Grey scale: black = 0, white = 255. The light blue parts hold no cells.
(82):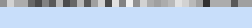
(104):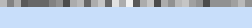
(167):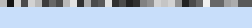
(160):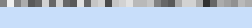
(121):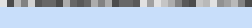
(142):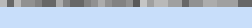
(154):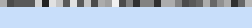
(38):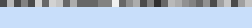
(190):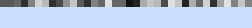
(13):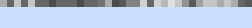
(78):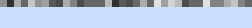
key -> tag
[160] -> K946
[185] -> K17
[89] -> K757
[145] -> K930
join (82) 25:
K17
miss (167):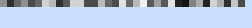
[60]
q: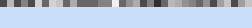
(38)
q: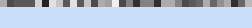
(154)
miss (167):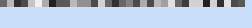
[19]
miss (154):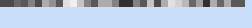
[34]
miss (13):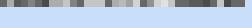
[116]

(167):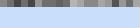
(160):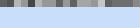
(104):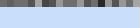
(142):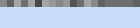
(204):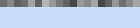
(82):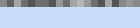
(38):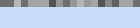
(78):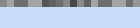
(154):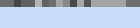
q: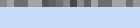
(78)
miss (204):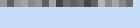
[122]
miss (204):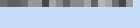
[122]

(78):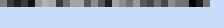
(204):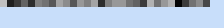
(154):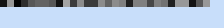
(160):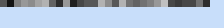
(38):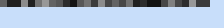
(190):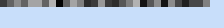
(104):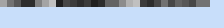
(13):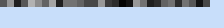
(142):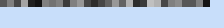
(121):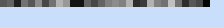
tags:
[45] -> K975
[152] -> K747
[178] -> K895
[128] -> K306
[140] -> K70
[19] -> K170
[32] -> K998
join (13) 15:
K747
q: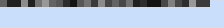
(38)

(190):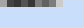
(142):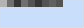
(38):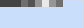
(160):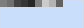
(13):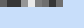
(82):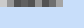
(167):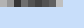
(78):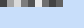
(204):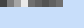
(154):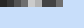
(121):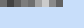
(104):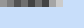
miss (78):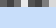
[165]
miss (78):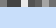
[217]
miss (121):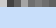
[138]
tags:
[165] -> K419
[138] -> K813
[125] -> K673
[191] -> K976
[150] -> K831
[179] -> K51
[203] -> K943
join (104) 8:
K419
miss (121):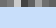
[138]

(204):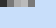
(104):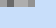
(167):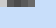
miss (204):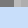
[46]
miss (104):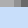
[160]
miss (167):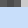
[106]
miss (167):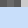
[76]
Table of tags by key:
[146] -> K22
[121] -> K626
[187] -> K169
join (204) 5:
K626

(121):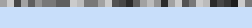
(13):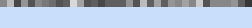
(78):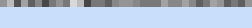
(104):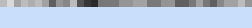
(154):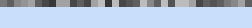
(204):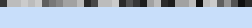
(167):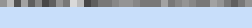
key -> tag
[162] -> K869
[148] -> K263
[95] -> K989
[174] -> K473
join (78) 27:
K869
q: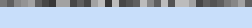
(154)
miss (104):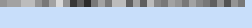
[174]
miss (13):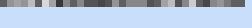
[108]
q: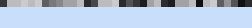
(204)

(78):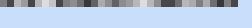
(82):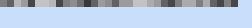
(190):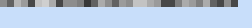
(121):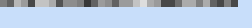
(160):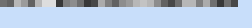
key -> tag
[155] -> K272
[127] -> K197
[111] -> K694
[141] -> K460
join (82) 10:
K197
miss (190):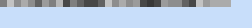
[207]
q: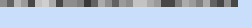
(190)
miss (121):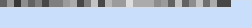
[83]

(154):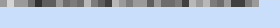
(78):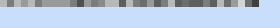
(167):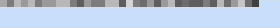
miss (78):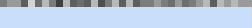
[138]
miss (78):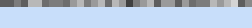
[80]
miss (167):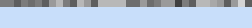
[197]
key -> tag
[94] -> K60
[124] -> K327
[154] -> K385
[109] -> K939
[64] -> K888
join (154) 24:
K939
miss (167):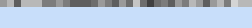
[168]
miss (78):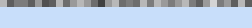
[138]
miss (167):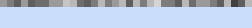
[168]

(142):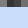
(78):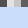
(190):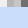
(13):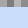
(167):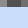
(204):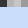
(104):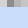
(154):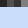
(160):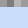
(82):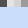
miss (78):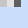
[81]
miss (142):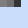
[66]

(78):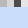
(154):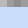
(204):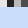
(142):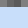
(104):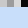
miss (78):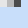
[216]
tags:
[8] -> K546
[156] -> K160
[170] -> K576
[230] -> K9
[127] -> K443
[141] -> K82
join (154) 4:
K160
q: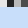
(204)
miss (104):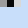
[201]
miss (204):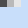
[36]
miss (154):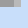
[141]

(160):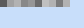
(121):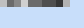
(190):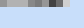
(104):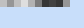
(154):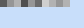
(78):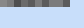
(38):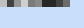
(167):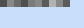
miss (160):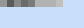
[162]
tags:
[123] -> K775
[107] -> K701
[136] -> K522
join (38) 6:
K522
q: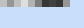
(104)

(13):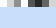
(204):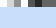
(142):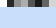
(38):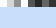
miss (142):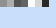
[26]
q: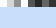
(38)
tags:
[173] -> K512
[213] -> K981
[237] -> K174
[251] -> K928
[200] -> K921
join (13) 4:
K928

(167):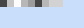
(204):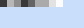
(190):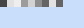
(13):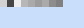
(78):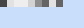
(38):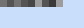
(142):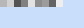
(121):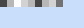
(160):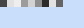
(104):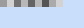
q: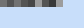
(38)
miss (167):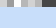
[198]

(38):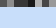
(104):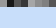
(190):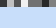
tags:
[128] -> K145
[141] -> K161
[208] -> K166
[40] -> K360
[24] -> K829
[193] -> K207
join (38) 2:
K161
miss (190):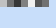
[40]
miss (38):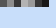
[70]
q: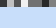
(190)

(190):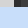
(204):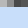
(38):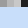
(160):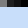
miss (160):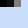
[31]
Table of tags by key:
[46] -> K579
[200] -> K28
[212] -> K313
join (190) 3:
K579
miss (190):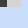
[46]
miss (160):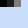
[17]

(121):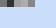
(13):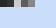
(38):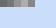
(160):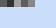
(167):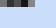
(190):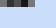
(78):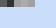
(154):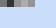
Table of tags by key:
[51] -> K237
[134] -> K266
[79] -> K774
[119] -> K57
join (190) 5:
K57
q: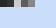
(13)
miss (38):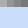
[106]
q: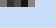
(167)

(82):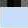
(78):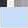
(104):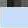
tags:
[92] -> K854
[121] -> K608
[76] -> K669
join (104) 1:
K608
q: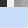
(78)
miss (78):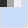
[153]
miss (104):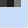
[92]
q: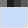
(104)
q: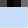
(82)

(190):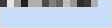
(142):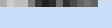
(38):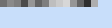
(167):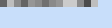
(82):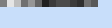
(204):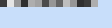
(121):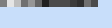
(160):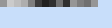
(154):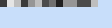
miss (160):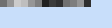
[174]
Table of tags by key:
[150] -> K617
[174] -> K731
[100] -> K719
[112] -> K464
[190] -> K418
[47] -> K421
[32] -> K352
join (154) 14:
K418
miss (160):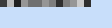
[174]
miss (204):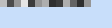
[162]
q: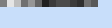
(82)
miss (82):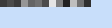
[88]

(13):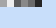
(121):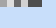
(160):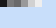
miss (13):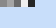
[92]
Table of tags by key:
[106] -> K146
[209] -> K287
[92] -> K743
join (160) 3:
K146
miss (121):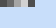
[222]

